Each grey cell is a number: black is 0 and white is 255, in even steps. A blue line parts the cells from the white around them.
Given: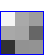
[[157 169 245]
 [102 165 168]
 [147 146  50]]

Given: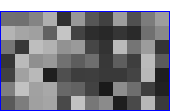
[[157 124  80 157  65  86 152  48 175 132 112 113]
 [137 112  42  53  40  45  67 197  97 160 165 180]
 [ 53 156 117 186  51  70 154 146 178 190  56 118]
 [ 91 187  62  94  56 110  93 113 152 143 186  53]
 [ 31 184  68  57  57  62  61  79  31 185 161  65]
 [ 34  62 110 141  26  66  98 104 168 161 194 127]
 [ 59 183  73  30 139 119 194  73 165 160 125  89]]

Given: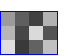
[[178  65  95 155]
 [ 83 218  71 182]
 [192  98  58 222]]

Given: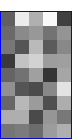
[[ 64 249 176 236  96]
 [148 115 152 138 106]
 [136  91 186  85 119]
 [159 157 210 194  58]
 [166  53 160 114 100]
 [227 136  75  85 144]
 [173  79 155 184 103]
 [120 150  74 174 173]
 [175 156 108 123 117]]

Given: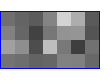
[[ 90 173 211 132  91 100 111]
 [ 84 149 147 119  66 102 129]
 [113  62 120 189  77 142 160]
 [104 128 129 102  99 110 115]]

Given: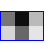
[[186  14 118]
 [229 103 214]]

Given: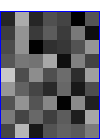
[[ 85   1  68  80  38 171  38]
 [ 15 121  59  92  58 147  62]
 [149  83  55  48   1 146  75]
 [ 67 128  15 168 115 119  87]
 [159  45 108  79 141  77 200]
 [ 78  24 103  41  69  98 151]
 [ 33 138   2 135  84 147  83]
 [166  30  92  63 104  69 122]
 [123  90  98  83  24 183  69]]
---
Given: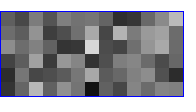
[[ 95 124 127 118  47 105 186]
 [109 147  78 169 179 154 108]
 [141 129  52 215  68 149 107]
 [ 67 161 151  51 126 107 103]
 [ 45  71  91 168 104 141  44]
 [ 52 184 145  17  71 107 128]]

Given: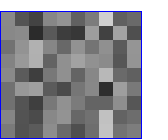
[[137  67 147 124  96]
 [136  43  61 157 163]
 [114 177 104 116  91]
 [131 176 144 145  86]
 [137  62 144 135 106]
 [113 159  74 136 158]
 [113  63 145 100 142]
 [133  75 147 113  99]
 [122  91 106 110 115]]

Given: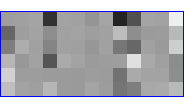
[[158 164 163 149  36 164 239]
 [102 163 161 158 189 155 185]
 [126 161 161 151 119 161 206]
 [182 162 170 155 158 169 141]
 [209 157 155 157 114 163 142]
 [191 159 155 164 117 168 186]]

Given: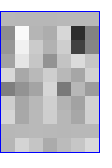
[[184 183 184 184]
 [142 181 215 130]
 [151 203 206 133]
 [163 198 195 197]
 [216 185 184 209]
 [127 164 121 156]
 [206 184 179 209]
 [214 185 183 208]
 [183 185 183 184]
 [182 197 187 217]]

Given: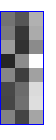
[[115 177]
 [123 171]
 [155 139]
 [ 38 254]
 [134 161]
 [ 72 219]
 [ 70 222]
 [130 165]]

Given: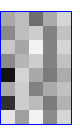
[[169 111 213]
 [138 205 193]
 [199 243 213]
 [138 205 193]
 [ 18 168 172]
 [169 130 193]
 [ 48 187 179]
 [229 243 213]]

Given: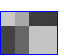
[[201  62]
 [ 67 196]
 [ 68 196]]

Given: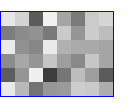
[[231  91 165 203]
 [125 146 202 204]
 [234 135 177 169]
 [140 149 158 198]
 [ 93 240 118 158]
 [233 115 154 201]]

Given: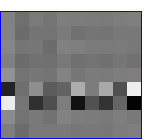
[[130 122 126 123 125]
 [131 116 122 117 120]
 [134 119 129 122 123]
 [128 113 120 115 118]
 [146 119 131 123 125]
 [ 36 142  99 124  80]
 [236  48 125  81 101]
 [139 121 130 123 126]
 [126 121 122 120 124]]
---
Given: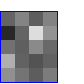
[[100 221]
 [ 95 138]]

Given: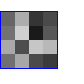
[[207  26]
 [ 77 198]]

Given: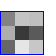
[[ 57  90]
 [229 199]]

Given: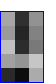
[[ 37 130]
 [ 44 121]]

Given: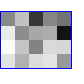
[[141 167]
 [196 131]]

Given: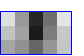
[[162  27]
 [144 102]]
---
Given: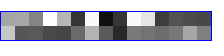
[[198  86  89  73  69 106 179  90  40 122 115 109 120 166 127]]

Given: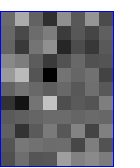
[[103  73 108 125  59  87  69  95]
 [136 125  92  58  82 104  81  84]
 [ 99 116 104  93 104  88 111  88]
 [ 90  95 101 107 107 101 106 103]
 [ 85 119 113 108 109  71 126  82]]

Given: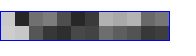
[[205 199  86  55  46  72  67 110  94  83  56  62]]

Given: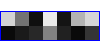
[[ 10  26  40 130  33  10  53]]

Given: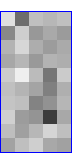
[[136 206 152 169 155]
 [167 182 153 179 174]
 [192 180 164 128 175]
 [208 156 148  60 168]
 [162 191 207 168 161]]

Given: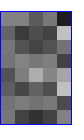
[[100  59  78  67 192]
 [116 131 119 127  66]
 [ 94  71  98  79 192]
 [119  66  50  67 129]]
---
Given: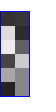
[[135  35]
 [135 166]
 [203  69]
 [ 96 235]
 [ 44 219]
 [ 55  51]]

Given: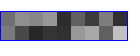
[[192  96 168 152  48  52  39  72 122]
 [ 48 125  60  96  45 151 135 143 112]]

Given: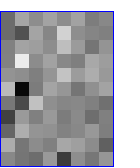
[[150 119 142  59 153 109 117 136]
 [ 96 140 159 167 128 140 118 172]
 [126 152 136 130 145 148 174 102]
 [128 110 138 124 153 128 154  65]
 [112 128 136 134 143 193  74 120]
 [163 144 117 150 164 124   8 186]
 [153 173 156 195 149 127 142 147]
 [157 168 127 136 162 140 236 130]
 [148 117 155 190 141 158 163 129]
 [128 133 142 210 134 164  81 108]
 [136 125 162 141 163 141 165 108]]

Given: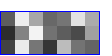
[[100 115 188  53 118 234  66]
 [160  74  93 114 243 131  45]
 [171 226 117 104 167 238  94]]

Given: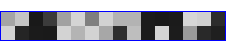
[[ 31  41 154  28 212  27 190  46 167 211 180 211  26  27  37 211]
 [ 44 208 214  27  25  27 179 179 210 127 212 161  59  25 197 165]]

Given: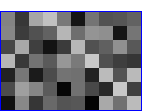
[[187 113 169   4  87  84 105  54 136  17]
 [ 63 200  41  72 113   6  91 134 159  76]
 [186  83 187  34 112 115  76  27 119  34]
 [ 54  62  80 200 122 151  90 115  56 182]
 [ 88 144  96  81 183  59  19  63 168  71]
 [117  22 143 148 110 182  98  81  60 134]
 [ 98  86  82 116  20 121 193 166  55 131]]
